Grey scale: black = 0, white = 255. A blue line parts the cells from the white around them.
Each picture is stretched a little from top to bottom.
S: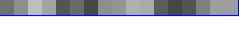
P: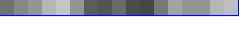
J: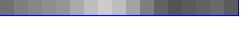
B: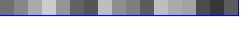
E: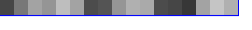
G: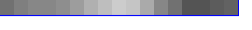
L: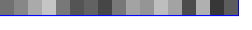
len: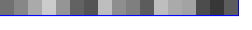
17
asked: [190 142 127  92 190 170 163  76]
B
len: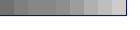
9
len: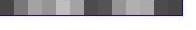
13
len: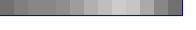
13
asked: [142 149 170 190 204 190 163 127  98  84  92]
J
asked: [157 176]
G

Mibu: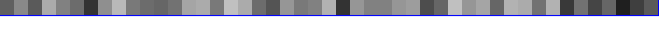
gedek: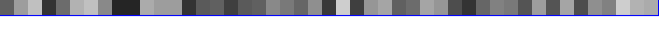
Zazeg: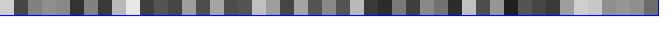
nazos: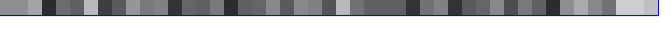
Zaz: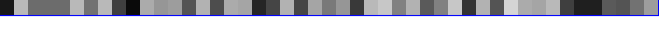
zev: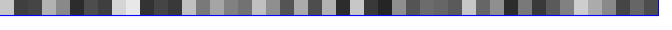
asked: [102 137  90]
nazos
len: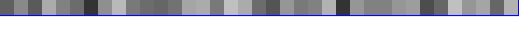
37
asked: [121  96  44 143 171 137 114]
nazos
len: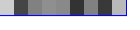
9
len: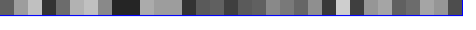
33
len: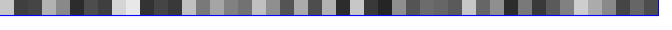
47
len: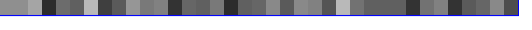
37

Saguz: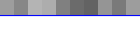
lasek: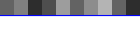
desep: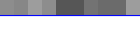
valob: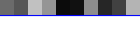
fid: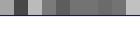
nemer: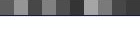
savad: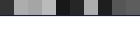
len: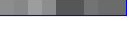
9
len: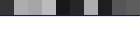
10
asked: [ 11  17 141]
valob

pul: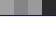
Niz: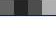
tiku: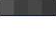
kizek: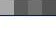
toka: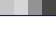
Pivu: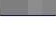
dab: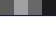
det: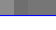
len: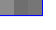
3
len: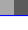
2
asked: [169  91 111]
kizek
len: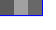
3
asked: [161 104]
dab

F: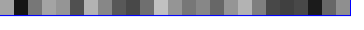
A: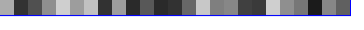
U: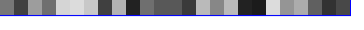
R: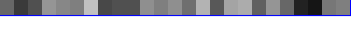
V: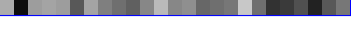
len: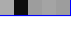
5
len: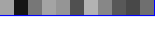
11
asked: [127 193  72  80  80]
R
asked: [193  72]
R
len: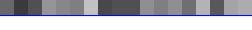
18
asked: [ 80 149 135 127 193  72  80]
R
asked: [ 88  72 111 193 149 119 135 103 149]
F

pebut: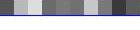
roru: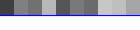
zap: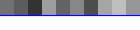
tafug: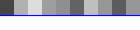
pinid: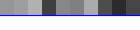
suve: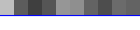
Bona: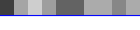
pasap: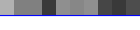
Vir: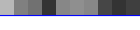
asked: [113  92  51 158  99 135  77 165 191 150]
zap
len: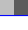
2
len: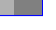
3
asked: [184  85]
roru

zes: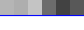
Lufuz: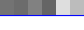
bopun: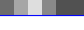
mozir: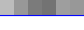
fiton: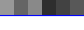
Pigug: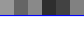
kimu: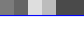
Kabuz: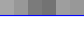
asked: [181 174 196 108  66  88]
zes
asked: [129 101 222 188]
Lufuz
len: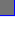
1
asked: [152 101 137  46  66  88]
fiton
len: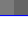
2
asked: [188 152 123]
mozir

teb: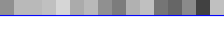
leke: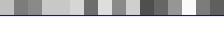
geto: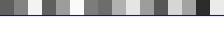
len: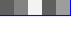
5
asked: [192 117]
teb
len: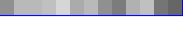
13

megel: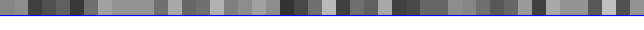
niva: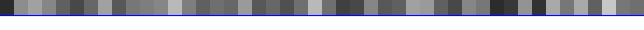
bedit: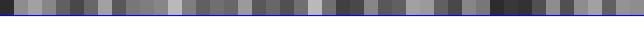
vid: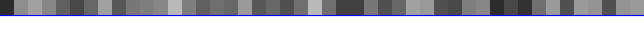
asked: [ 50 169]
niva
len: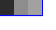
3
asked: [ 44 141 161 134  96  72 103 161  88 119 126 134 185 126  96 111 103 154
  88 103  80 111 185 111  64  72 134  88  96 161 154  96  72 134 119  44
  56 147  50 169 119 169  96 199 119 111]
niva
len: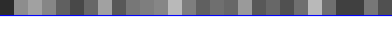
28
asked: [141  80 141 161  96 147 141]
bedit
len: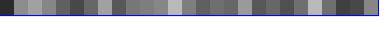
27
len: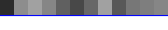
12

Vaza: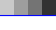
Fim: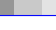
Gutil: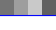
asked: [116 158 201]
Gutil
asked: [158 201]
Gutil
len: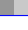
2
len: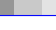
4
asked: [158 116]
Vaza
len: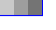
3

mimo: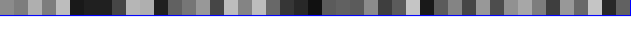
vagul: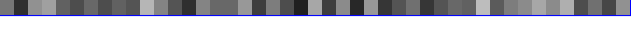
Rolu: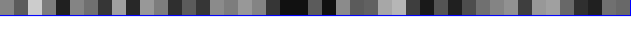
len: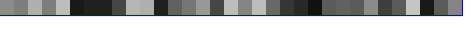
33
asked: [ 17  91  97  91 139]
mimo
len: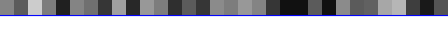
32
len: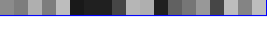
19
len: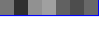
7
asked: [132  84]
vagul
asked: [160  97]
vagul

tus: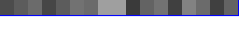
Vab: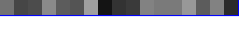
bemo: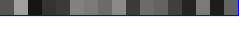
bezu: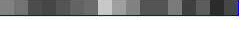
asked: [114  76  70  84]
bezu
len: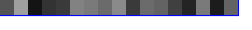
17
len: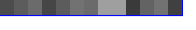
13
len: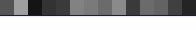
14
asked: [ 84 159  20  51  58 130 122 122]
Vab

